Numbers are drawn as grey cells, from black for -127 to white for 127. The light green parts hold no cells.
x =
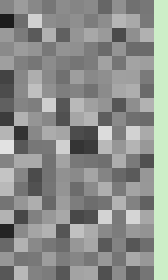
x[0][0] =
5
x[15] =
[51, -55, 1, 24, 40, -55, -47, 83, -5, 85, 39]
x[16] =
[-91, 10, 37, 50, -42, 65, 43, 9, -3, 25, 19]
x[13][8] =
-5
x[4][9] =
35
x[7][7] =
20
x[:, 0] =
[5, -99, 26, 10, 31, -60, -51, -31, -67, 53, 98, 3, 68, 57, -11, 51, -91, -23, 23, -40]
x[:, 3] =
[-9, 13, 49, -7, 12, 9, 17, 79, 7, 44, -7, -13, -12, -10, -23, 24, 50, -8, 29, -3]
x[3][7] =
-21
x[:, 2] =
[8, 81, -37, 20, -9, 46, 64, -1, 21, 8, -8, 42, -52, -46, 46, 1, 37, 9, -7, 2]
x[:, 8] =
[16, 54, -52, 20, -10, 32, 39, -41, 10, -2, 22, 45, -23, -5, 51, -5, -3, 3, -10, 12]
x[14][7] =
-12
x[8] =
[-67, 50, 21, 7, -47, 38, 52, -33, 10, -16, -20]
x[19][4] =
-40
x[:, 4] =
[12, 8, -31, 19, -1, -15, -1, -41, -47, 37, 80, 35, 17, 20, 29, 40, -42, -19, -2, -40]
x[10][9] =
52
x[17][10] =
-17
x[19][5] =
35
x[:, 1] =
[28, -18, -4, 28, 0, 7, 10, 4, 50, -76, -39, 42, 6, -11, 22, -55, 10, 50, -10, 56]
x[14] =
[-11, 22, 46, -23, 29, -2, -18, -12, 51, 2, -30]
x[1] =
[-99, -18, 81, 13, 8, 15, -3, 13, 54, 41, -6]
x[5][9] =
31
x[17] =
[-23, 50, 9, -8, -19, 23, 39, -38, 3, -41, -17]

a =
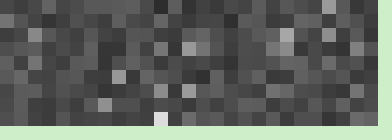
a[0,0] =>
-56
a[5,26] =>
-63
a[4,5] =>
-38
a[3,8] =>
-73
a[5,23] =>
-51
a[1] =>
[-12, -43, -59, -74, -64, -47, -56, -65, -33, -53, -59, -26, -60, -68, -58, -57, -79, -37, -41, -67, -63, -27, -31, -64, -33, -47, -66]
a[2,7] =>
-60
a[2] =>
[-65, -56, 8, -40, -55, -63, -41, -60, -66, -42, -43, -64, -68, -37, -27, -49, -62, -51, -38, -31, 39, -44, -59, 14, -64, -38, -72]
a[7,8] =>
-48
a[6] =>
[-56, -36, -35, -58, -46, -53, -58, -73, -67, -59, -50, 12, -70, 26, -40, -33, -50, -56, -63, -15, -25, -50, -53, -66, -71, -11, -53]
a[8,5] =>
-60
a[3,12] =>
-73
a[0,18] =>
-36
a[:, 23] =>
[26, -64, 14, -67, -20, -51, -66, -56, -73]
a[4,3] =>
-57
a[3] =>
[-49, -40, -35, -63, -52, -60, -32, -73, -73, -36, -61, -9, -73, 24, -12, -44, -65, -50, -52, -10, 10, -70, -54, -67, -75, 0, -44]
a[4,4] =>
-65
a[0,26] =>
-60
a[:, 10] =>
[-53, -59, -43, -61, -45, -27, -50, -64, -63]
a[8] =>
[-48, -37, -61, -67, -43, -60, -57, -55, -65, -59, -63, 92, -63, -20, -43, -38, -58, -45, -59, -38, -67, -48, -48, -73, -62, -21, -28]
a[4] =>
[-32, -62, -11, -57, -65, -38, -35, -74, -48, -31, -45, -68, -52, -61, -54, -64, -75, -51, -53, -45, -27, -29, -54, -20, -53, -46, -71]
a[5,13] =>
-68
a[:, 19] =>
[-60, -67, -31, -10, -45, -69, -15, -66, -38]
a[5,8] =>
24
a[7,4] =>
-54
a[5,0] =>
-38

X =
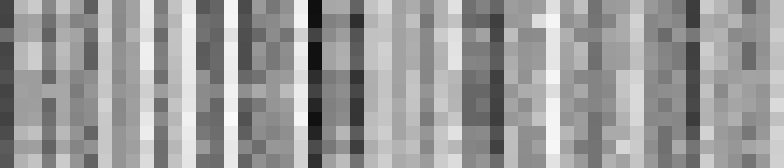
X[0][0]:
-58
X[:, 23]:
[39, 1, 11, 35, 35, -5, 4, 0, 2, 11, -7, 32]
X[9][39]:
116
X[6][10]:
78
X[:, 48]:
[-7, 7, 22, -4, -4, 24, 16, 19, 7, 8, 41, 7]
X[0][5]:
29
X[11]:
[-40, 50, 67, -2, 75, 21, -28, 75, 21, 38, 91, -16, 66, 100, -15, -19, 105, -27, 17, 0, 12, 81, -79, 32, 60, -12, 57, 78, 42, 49, 28, 76, 92, 9, 21, -19, 61, 12, 14, 98, 53, 26, -11, 49, 34, 68, 25, -11, 7, -25, 77, 33, 17, -11, 25, 80]
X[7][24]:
8
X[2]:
[-16, 30, 40, -29, 45, 36, -14, 83, 7, 49, 92, -20, 67, 107, -13, -27, 97, -48, -23, 12, -11, 80, -59, 11, 29, -43, 65, 66, 34, 44, 9, 75, 95, 10, 34, -56, 61, 11, 12, 102, 47, 7, 5, 37, 43, 76, 7, -20, 22, -7, 46, 50, 10, 14, 22, 76]
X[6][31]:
67
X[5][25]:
-76
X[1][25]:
-80
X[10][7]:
71
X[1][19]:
10
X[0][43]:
26
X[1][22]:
-110
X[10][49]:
-10
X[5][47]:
-4
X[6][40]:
22
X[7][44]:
61
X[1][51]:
35
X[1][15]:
-21
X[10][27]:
66
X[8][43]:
6
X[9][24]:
54
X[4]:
[-55, 56, 77, 2, 56, 28, -32, 69, 18, 34, 110, 0, 61, 105, -34, -21, 109, -50, 15, -7, 12, 102, -110, 35, 48, -30, 66, 77, 34, 43, 7, 50, 100, 5, 3, -34, 45, 22, 27, 101, 34, 52, -16, 27, 29, 62, 23, 6, -4, -62, 68, 53, 26, -21, 21, 63]
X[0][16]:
116
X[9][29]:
52
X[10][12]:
55
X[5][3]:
-24
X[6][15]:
5
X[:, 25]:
[-28, -80, -43, -36, -30, -76, -55, -73, -74, -35, -65, -12]
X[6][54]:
20
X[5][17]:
-23
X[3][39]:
102
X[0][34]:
2

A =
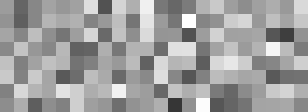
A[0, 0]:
28
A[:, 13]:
[-4, 127, -45, 97, 59, -41, 46, 17]
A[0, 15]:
73
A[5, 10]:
9
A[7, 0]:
13
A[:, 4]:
[23, 41, -10, 56, 53, -38, 99, 1]
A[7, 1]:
45
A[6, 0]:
1
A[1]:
[19, -32, 7, 53, 41, 49, 3, 25, 62, -10, 100, 27, -9, 127, 5, 17, 76, 86, 24, 63, 36, 70]
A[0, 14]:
51
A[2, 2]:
62
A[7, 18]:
36
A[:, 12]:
[-24, -9, 22, 96, 53, 7, 67, -73]
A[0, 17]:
13
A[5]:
[73, 2, 74, 37, -38, -18, 61, 42, -21, 27, 9, 94, 7, -41, 1, 60, 49, 38, 42, -38, -15, -13]
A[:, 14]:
[51, 5, 29, -10, -34, 1, 64, 124]
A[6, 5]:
79
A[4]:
[65, 0, 34, 64, 53, -12, 0, 38, 25, 59, -30, 88, 53, 59, -34, 88, 103, 77, -1, 6, 37, 79]
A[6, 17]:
11
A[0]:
[28, -26, 7, 35, 23, 33, 94, -45, 84, 47, 112, -7, -24, -4, 51, 73, 30, 13, 32, 45, 25, 89]
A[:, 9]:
[47, -10, 14, 51, 59, 27, 38, 18]
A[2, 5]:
30
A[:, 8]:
[84, 62, 66, -8, 25, -21, 114, -17]
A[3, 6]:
-27
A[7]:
[13, 45, -33, 14, 1, 79, 31, 22, -17, 18, 28, 47, -73, 17, 124, -41, -26, -11, 36, 37, 40, 7]
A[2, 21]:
18
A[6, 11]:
-24
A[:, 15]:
[73, 17, 82, 35, 88, 60, -5, -41]

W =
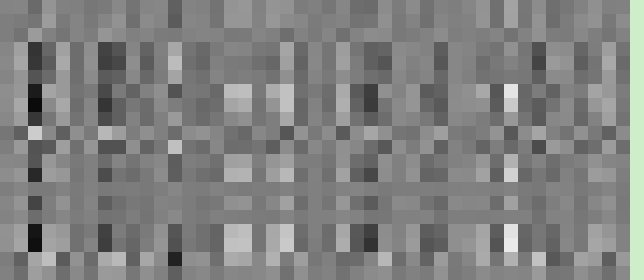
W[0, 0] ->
4
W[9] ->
[-9, -31, 76, 9, -32, 15, -5, 55, 29, -2, 15, 0, -19, 12, 18, 5, -14, -23, 7, -1, -41, 19, -6, 12, -37, 13, 38, 16, -10, -13, 13, 31, -5, -9, -2, 19, -39, 12, 37, 1, -12, 17, -6, -30, 11]
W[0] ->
[4, 5, -21, 20, 1, 0, -8, -5, 8, -11, 5, 7, -31, 3, 1, -12, 20, 23, 2, 20, 18, -3, 0, -9, 6, -18, -20, 12, -3, 11, -13, 1, -1, 6, 19, -15, 35, -8, 12, -16, -8, 2, 16, 0, 1]
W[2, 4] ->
-10
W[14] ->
[6, 20, -59, -1, 18, -6, 4, -33, -16, -7, -10, 3, 1, -3, -10, -7, 16, 19, -7, 7, 33, -18, 0, -10, 23, -16, -36, -9, 10, 8, -12, -23, 9, 6, 7, -19, 33, -7, -19, -1, 8, -11, 7, 17, -6]
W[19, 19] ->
15
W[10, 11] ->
-8
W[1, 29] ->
3
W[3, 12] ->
39
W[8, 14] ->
-20
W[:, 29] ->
[11, 3, -3, 7, 1, -1, 21, 21, 4, -13, -3, 13, 18, -2, 8, 1, 23, 27, 9, 1]
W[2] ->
[-1, -12, 27, 1, -10, 4, -2, 21, 11, 0, 4, -4, -5, 2, 4, 3, -6, -5, 5, 0, -17, 2, -5, 5, -15, 3, 12, 10, -6, -3, 2, 12, -1, 1, -1, 4, -12, 2, 17, -3, -4, 8, -1, -10, 2]
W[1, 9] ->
-16
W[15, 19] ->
-5
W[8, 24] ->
31
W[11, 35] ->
-18
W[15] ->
[3, 10, -18, -3, 6, -3, 1, -13, -11, -2, -11, 1, 9, -3, -6, 0, -1, -2, -4, -5, 4, -5, 0, 0, 6, 2, -9, -8, 1, 1, 2, -11, -1, -1, -2, -1, 0, 0, -14, 2, 3, -8, -1, 8, -5]
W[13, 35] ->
-1
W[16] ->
[18, 32, -106, 32, 24, -14, -5, -62, -3, -20, -5, 17, -42, -4, -15, -27, 56, 62, -10, 40, 68, -18, 0, -19, 39, -39, -63, 13, 2, 23, -34, -26, 15, 15, 37, -34, 98, -25, -8, -24, 4, -6, 34, 21, 2]
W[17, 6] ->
4
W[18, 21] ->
30
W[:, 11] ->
[7, 5, -4, 0, -1, -3, 15, 10, 0, 0, -8, 8, 12, -1, 3, 1, 17, 21, 11, 1]
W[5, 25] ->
-2
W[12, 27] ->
13
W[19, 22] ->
-2
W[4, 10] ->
-36
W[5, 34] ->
-13
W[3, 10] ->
-28
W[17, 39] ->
-29
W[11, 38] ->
2
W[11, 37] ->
-9
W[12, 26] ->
-56

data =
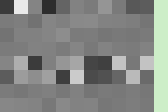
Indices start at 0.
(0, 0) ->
-68
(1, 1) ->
-1
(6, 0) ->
-4
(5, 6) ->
-52
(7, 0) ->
7
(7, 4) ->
9
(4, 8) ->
67
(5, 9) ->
58
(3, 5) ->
5
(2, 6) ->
-3
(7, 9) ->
-2
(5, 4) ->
-65
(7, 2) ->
3
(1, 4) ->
0
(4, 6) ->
-58
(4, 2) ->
-68
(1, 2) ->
-13
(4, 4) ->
22
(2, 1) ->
1
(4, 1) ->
46
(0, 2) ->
4
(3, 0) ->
-4
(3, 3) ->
1
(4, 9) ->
-7
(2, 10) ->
-5
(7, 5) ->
2
